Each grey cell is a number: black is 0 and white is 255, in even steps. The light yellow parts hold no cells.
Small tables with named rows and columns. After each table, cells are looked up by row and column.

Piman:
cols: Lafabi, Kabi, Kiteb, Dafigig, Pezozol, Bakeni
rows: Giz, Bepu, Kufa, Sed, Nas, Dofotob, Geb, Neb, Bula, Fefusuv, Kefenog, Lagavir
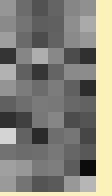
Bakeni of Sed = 49
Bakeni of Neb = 85
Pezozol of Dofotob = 97
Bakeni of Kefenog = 13
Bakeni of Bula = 70
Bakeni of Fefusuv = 88
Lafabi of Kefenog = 160
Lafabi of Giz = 150
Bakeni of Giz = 143
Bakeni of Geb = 99
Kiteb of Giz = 82
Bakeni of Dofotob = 45
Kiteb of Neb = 120
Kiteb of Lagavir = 84

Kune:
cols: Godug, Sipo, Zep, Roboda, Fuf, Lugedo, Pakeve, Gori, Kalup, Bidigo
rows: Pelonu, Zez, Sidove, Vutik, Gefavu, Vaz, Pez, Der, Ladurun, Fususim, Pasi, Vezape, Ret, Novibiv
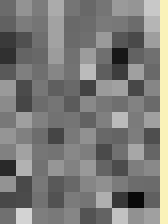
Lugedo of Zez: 108
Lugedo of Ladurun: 145
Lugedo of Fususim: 126
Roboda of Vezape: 89
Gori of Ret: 55
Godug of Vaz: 154
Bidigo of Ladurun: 78
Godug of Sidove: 58
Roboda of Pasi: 150
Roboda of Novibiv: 121
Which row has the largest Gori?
Novibiv

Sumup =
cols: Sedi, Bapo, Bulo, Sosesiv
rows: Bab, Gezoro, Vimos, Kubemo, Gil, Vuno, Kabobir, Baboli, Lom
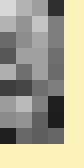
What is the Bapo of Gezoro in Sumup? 147
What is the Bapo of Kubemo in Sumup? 160
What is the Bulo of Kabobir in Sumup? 128
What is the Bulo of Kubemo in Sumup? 159
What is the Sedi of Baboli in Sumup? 139
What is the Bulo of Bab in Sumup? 158
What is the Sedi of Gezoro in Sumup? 178
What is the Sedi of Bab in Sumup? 216
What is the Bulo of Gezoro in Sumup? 196
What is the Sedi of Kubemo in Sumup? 87
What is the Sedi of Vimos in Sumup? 106
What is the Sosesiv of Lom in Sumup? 100
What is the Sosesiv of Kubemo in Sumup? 112

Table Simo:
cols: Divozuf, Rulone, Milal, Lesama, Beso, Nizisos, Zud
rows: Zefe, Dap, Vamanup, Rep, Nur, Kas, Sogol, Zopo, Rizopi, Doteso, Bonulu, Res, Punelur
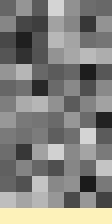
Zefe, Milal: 90
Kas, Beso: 137
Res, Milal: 195
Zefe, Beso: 145
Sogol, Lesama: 144
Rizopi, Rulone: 113
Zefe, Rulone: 149
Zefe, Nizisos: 109
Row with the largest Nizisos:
Rizopi

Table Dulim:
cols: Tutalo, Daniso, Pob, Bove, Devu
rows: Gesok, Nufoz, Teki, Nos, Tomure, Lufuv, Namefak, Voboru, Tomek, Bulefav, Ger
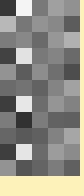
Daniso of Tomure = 93
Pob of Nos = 120
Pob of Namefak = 109
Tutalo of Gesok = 55
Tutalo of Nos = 67
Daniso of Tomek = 88
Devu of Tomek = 166
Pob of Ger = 99
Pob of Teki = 105
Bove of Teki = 151
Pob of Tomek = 97
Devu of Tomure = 77
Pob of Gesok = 120
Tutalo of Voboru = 125
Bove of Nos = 131
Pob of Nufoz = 147
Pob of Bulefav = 108

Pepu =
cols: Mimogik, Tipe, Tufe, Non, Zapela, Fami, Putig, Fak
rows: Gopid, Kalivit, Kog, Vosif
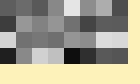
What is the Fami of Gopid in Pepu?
141
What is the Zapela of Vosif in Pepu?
14
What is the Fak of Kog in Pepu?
217
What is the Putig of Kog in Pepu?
220
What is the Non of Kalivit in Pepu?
149
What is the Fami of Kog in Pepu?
142
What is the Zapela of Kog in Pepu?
149
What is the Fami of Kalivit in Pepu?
68
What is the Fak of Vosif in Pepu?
85
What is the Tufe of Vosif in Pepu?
209
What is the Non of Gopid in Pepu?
136
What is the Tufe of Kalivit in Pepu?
129
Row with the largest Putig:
Kog

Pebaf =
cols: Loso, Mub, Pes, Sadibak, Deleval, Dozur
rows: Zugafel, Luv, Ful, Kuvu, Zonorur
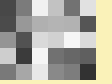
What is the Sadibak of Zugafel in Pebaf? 194
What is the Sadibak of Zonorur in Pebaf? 137
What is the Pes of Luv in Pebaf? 176
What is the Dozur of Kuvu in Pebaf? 95
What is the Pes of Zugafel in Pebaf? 241
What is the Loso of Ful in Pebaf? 148
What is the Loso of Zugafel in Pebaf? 72

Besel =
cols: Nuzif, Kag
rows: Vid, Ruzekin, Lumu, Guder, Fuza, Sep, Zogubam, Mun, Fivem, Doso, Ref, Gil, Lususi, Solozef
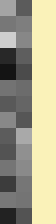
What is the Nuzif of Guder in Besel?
40
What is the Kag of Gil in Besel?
118
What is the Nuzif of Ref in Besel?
117
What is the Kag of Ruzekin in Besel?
126
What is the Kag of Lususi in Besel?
116
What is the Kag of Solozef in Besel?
83
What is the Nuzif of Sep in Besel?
115
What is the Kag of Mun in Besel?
86
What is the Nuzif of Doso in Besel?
83
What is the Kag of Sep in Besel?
108
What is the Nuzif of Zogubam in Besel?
89
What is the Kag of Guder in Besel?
94
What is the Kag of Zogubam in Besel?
101
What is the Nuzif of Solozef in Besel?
34

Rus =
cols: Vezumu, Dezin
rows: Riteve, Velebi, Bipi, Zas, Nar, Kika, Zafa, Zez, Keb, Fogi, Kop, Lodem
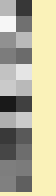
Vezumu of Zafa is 25
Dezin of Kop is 123
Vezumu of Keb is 57
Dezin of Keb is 89
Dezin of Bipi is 186
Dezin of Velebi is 112
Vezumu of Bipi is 145
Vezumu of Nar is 194
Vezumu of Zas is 124
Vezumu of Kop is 126
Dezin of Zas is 107
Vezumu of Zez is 175
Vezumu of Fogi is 70
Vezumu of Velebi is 246
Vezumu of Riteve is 183
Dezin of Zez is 203
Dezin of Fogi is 109
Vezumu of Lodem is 128
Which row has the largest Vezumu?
Velebi

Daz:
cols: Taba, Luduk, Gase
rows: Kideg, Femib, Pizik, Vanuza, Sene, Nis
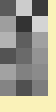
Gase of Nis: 125
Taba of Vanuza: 83
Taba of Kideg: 90
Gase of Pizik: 160
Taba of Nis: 132
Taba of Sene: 162
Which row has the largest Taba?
Pizik

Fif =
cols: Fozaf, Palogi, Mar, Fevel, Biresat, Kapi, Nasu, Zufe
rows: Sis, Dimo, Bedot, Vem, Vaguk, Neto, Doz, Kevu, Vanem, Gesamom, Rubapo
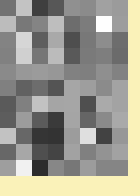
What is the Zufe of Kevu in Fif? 169
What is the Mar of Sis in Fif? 63
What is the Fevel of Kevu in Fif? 58
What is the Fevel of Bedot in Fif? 169
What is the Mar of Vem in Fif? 118
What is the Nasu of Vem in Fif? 126
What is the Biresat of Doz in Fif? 166
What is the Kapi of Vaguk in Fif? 127
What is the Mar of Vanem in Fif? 53
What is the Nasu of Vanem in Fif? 66
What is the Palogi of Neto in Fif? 97
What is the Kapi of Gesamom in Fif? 128
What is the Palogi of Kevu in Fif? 156
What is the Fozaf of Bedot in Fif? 131
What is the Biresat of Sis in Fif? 144
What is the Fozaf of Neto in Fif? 128
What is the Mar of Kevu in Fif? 91
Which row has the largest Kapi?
Vanem

